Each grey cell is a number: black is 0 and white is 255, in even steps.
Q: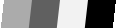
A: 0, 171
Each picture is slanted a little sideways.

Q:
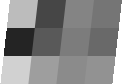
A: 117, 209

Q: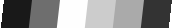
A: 51, 25

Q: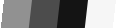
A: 246, 145

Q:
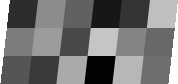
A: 191, 85

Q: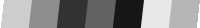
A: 182, 205
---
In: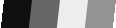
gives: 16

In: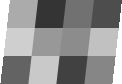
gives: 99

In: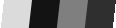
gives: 219

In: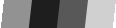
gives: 146

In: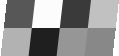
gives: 178

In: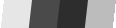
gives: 230

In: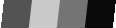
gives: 83

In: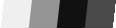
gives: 239

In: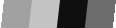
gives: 161

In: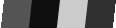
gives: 84
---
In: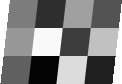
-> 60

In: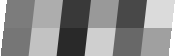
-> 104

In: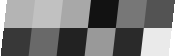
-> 42

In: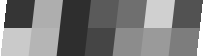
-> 154

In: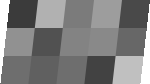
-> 137

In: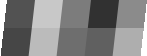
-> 96
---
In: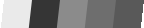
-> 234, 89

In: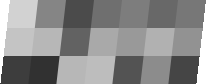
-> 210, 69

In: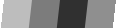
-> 189, 143

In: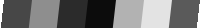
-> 71, 90

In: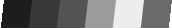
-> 29, 106

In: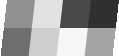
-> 144, 164

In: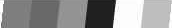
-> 126, 190

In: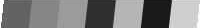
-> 99, 207

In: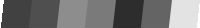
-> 65, 227
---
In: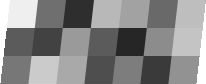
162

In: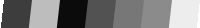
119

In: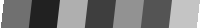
146

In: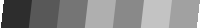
137

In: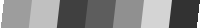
144

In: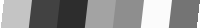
142

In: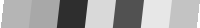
81

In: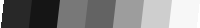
157

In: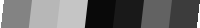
25

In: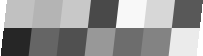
248
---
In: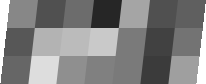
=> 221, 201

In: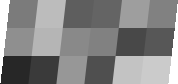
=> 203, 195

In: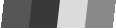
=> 219, 137

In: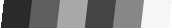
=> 246, 168

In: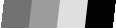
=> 223, 156

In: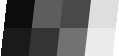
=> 235, 222

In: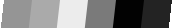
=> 236, 170

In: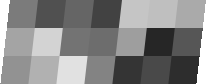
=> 225, 211

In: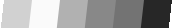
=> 250, 209
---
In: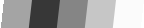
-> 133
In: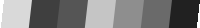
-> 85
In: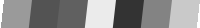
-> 96
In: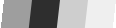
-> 206
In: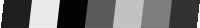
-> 3
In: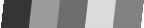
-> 109
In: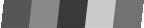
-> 58
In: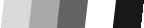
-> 99
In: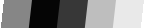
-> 55
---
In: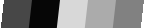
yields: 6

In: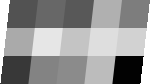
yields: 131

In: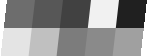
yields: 192

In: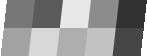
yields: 216

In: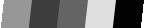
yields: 60

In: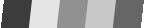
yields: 229

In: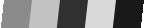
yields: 194

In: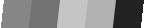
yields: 114
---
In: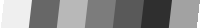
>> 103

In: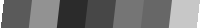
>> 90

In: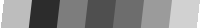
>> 109

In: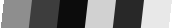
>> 61

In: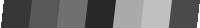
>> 74

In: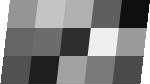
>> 46

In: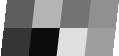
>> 94

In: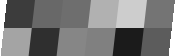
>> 60

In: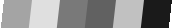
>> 121

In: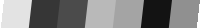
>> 75
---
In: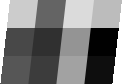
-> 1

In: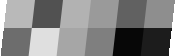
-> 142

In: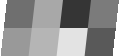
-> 123

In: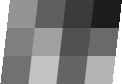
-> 106

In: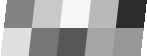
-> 44

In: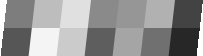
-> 67

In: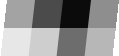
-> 142

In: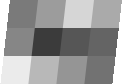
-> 100

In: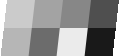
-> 79

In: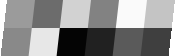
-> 196
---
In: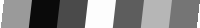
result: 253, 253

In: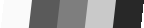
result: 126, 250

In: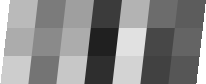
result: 32, 225

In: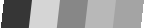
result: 135, 213

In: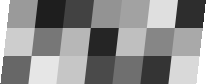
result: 37, 230

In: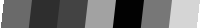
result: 162, 213

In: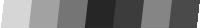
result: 38, 214

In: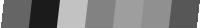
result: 130, 194

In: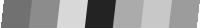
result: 35, 216

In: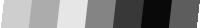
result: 132, 230
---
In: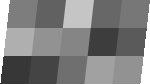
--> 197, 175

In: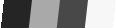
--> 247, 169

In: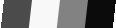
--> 248, 130

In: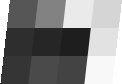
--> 248, 234

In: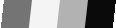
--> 244, 178

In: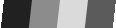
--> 218, 140
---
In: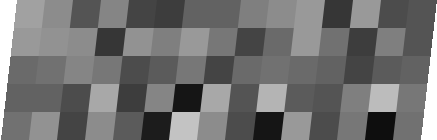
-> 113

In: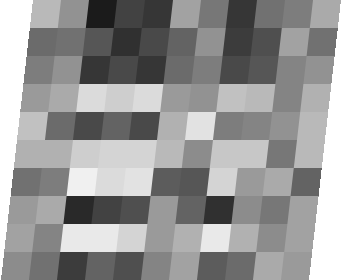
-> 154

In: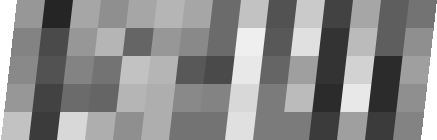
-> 131

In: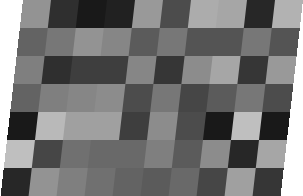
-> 54

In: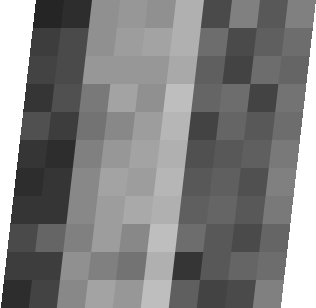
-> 128

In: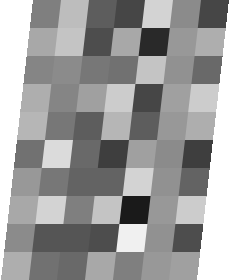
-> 160

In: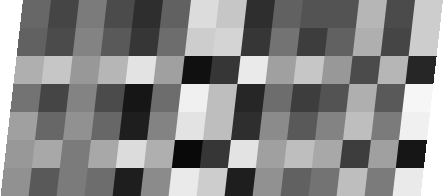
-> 234

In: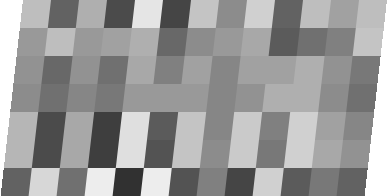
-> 98

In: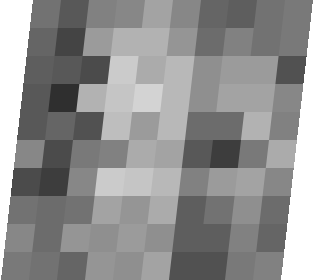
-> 129
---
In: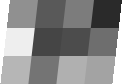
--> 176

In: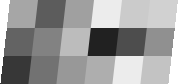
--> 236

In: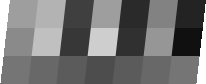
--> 104

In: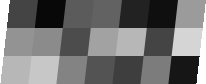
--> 124

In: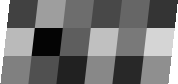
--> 40

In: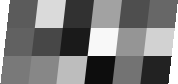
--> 115

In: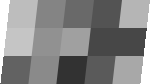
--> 90
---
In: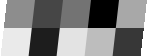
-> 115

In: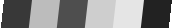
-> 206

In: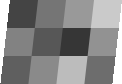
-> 117

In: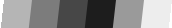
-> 29

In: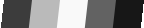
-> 249

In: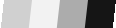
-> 242

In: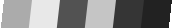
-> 197

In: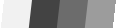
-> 67

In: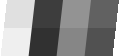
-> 61
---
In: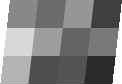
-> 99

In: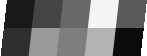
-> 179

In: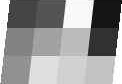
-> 188

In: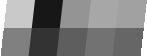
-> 114

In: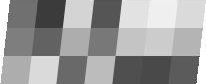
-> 204

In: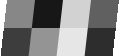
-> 230
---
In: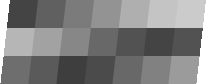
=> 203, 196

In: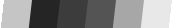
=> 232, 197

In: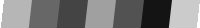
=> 203, 182

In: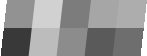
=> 209, 188

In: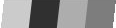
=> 203, 173

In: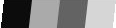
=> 214, 170

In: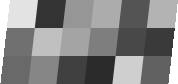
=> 227, 207

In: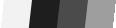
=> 242, 158
